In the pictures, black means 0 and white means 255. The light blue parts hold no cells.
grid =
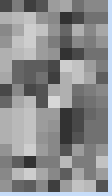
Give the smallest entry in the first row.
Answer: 62
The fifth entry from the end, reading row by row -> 62
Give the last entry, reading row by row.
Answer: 83
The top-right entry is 136
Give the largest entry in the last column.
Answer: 194
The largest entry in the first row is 167
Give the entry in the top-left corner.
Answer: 72
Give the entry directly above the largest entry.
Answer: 167
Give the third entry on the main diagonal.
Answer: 206
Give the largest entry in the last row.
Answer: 194
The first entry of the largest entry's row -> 102
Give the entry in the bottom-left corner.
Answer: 147
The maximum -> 216
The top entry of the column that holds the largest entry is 156
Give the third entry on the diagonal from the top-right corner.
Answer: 176
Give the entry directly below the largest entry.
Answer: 156

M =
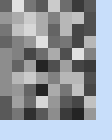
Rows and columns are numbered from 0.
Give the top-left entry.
100
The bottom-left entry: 89
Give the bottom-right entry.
151
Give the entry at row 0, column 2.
118
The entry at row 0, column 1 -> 225
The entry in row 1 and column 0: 151
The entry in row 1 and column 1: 171
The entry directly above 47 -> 109

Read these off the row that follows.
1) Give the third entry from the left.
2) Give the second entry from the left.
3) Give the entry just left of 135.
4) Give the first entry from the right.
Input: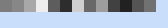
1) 168
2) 135
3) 124
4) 113
